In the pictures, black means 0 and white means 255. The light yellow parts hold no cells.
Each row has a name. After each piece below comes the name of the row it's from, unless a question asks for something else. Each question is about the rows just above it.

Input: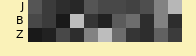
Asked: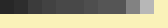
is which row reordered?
J
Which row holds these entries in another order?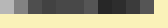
J
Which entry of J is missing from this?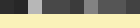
[78]
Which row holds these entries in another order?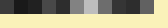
Z
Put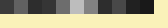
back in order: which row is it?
Z

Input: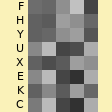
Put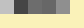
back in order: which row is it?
F
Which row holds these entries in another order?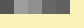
Y
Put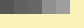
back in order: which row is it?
Y
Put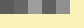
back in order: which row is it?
H

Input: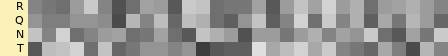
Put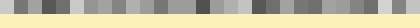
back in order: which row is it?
N
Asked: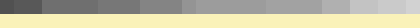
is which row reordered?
N
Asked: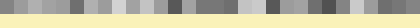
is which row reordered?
R
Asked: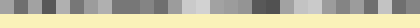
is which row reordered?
N
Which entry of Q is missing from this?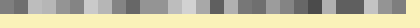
[140]
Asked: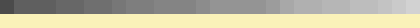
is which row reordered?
Q

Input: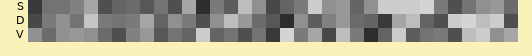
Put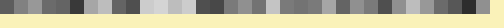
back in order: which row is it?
D
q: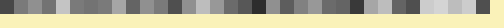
D
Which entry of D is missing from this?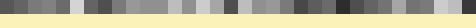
[196]
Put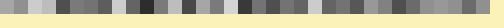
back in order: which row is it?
V
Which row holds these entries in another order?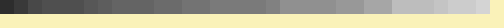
D
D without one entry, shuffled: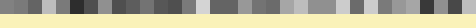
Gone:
[196]

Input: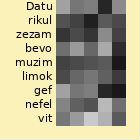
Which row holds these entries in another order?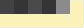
zezam
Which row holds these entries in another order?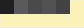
rikul
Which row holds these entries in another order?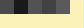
muzim

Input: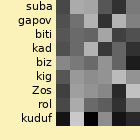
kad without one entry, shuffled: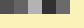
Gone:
[56]
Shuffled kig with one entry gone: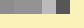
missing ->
[153]
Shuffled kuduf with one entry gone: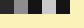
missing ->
[2]
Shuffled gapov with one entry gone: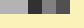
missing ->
[113]
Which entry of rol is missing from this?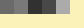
[93]

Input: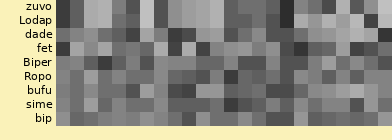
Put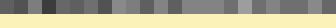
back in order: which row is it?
Ropo
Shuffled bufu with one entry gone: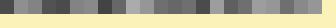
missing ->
[125]
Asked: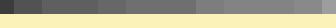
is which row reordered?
Ropo
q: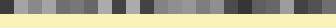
fet
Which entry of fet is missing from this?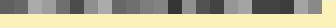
[119]
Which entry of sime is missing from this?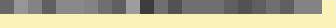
[125]
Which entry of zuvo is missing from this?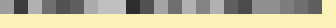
[88]

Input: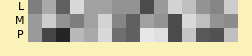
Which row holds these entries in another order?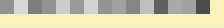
L
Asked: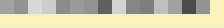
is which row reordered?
M
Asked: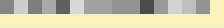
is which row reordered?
L
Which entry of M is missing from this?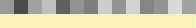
[140]

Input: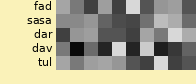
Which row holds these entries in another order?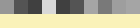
tul
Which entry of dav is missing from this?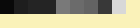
[203]
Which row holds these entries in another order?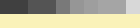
tul
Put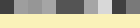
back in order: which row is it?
tul

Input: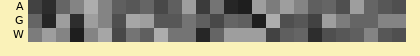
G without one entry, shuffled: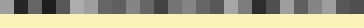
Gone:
[72]
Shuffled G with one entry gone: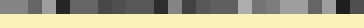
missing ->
[166]
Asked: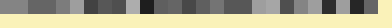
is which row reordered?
G
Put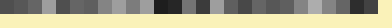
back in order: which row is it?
A
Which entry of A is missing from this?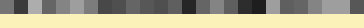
[66]
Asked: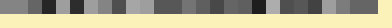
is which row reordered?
G
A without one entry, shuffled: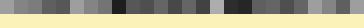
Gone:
[59]

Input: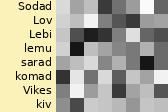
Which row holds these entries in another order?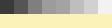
Lov
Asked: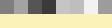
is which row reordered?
Vikes
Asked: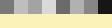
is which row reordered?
sarad
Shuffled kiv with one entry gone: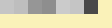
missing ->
[184]
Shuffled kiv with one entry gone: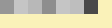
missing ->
[203]
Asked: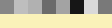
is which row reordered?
sarad
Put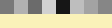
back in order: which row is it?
lemu

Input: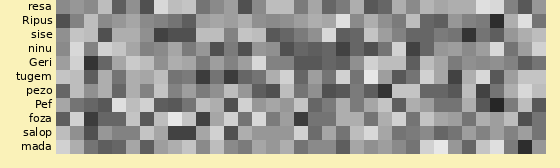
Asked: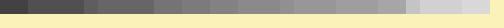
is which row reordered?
ninu
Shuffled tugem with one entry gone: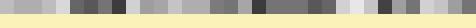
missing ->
[94]
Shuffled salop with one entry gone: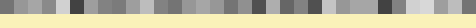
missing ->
[108]
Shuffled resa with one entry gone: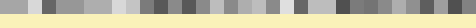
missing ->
[181]
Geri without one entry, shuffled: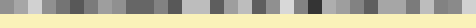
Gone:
[202]
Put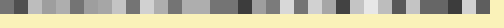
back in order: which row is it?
foza
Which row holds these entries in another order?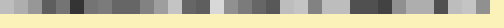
sise

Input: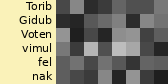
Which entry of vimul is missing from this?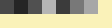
[189]
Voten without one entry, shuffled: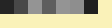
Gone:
[65]
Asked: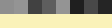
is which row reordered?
Voten
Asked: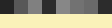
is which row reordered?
Gidub
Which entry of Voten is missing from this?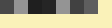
[142]
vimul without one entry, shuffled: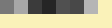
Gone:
[189]

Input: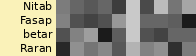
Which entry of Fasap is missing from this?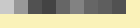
[27]
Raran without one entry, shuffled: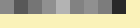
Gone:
[47]
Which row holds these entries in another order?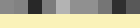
Raran
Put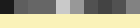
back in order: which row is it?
Fasap
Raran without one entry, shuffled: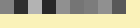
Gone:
[136]

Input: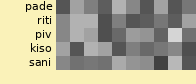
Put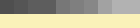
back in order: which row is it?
riti
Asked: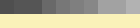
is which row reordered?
kiso
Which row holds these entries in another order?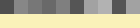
kiso
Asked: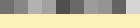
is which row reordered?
piv
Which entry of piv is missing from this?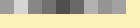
[99]
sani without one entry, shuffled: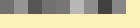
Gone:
[170]

